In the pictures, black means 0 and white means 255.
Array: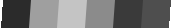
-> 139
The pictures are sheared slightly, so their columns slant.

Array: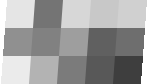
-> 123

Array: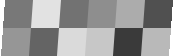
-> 199

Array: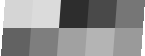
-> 161

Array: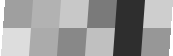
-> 192

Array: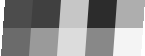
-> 220

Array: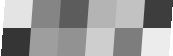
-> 206

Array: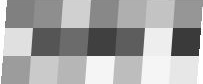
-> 189
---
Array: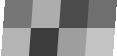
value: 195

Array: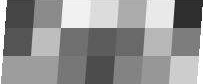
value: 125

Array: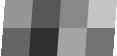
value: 115

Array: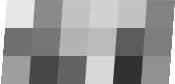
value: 125

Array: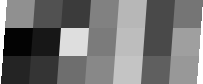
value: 159

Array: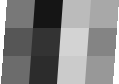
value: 132

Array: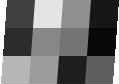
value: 8
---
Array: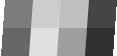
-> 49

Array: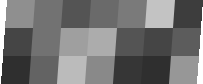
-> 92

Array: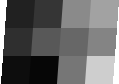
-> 132

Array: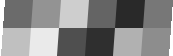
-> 141

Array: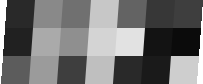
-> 11

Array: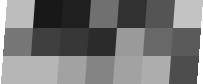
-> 90

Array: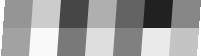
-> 196
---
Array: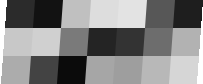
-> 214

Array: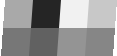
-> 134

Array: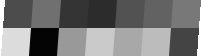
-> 68

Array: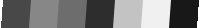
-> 24

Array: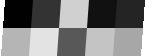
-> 167

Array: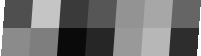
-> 45

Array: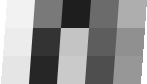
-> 151

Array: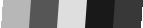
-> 56
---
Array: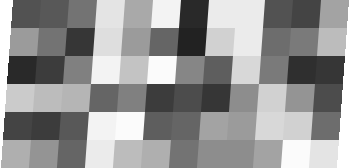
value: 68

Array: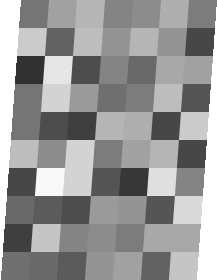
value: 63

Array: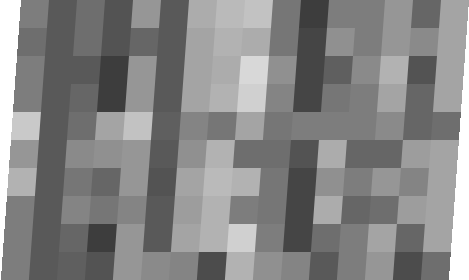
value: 125

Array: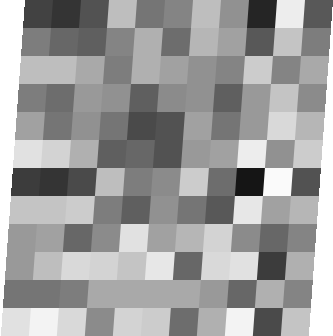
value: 117

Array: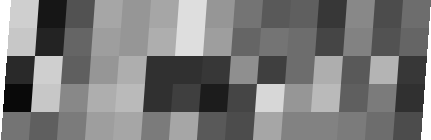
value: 9
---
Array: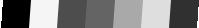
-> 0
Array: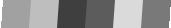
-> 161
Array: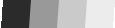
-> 43
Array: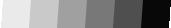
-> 234
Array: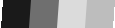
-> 26
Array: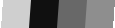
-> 207
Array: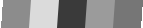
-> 140
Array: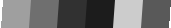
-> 159
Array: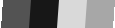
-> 83
